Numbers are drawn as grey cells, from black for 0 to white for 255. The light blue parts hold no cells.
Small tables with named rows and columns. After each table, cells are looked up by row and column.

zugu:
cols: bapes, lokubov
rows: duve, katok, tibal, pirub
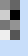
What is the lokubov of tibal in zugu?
147
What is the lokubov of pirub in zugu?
85
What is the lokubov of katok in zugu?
1
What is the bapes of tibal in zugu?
118
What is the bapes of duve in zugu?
140
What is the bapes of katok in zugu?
206
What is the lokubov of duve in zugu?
101
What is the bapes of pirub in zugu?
238

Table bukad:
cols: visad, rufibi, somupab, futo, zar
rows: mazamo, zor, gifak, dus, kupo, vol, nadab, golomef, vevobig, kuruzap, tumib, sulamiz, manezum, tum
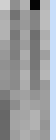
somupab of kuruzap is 161
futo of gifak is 133
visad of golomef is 149
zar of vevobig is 154
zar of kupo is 181
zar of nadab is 177
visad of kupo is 160
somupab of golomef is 177
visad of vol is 152
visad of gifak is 178
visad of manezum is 105
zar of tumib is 158
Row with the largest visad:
mazamo

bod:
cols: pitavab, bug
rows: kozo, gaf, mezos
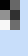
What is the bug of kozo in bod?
103
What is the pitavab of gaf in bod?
146
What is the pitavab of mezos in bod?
247
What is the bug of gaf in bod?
48
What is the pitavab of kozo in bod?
2
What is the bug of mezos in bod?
109
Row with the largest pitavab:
mezos

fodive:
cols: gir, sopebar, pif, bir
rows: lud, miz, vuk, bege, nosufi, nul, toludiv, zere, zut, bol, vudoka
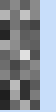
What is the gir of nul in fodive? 98
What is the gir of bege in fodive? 36
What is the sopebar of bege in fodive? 146
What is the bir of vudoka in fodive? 76
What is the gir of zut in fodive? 54
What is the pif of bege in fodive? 93
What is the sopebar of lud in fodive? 137
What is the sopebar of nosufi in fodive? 141
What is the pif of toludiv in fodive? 103
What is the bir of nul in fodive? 80
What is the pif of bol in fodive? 49
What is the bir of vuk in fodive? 68
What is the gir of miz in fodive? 180
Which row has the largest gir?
miz

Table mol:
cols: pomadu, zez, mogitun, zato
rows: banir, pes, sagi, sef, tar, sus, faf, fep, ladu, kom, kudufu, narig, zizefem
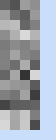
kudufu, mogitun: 95
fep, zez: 166
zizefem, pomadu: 215
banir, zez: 83
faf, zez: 110
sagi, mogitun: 102
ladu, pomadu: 161
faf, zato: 95

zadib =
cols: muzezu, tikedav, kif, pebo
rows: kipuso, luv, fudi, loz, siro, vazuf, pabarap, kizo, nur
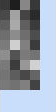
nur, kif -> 128
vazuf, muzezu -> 142
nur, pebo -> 66
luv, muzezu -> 73
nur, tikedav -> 114
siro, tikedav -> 207
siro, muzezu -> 123
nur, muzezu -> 121
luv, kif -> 68
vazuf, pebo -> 115

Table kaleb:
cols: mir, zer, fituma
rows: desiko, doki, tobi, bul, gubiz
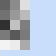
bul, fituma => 122
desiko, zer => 139
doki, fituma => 186
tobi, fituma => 126
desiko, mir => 98
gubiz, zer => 236
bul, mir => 122
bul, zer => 89
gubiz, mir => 243
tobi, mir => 48
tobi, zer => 193
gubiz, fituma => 170
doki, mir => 114
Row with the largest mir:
gubiz

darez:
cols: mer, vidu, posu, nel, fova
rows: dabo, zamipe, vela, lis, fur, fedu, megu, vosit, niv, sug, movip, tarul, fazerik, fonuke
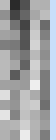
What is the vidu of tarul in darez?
132
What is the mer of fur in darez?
126
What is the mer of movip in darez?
162
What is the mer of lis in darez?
162
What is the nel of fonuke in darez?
176
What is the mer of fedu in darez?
185
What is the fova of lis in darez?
128
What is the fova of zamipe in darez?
189
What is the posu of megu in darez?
99
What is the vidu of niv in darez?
159
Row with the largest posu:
fonuke

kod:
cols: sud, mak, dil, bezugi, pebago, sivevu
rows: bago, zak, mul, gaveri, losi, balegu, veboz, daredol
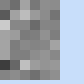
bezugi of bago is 120
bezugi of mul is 107
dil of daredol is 128
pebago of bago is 142
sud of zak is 90
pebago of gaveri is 145
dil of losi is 137
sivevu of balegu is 136
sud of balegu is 163
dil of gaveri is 123
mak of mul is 135
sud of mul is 203
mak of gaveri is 156
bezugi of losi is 132
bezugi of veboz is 156
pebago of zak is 140
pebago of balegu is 148
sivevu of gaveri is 126
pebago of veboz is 148

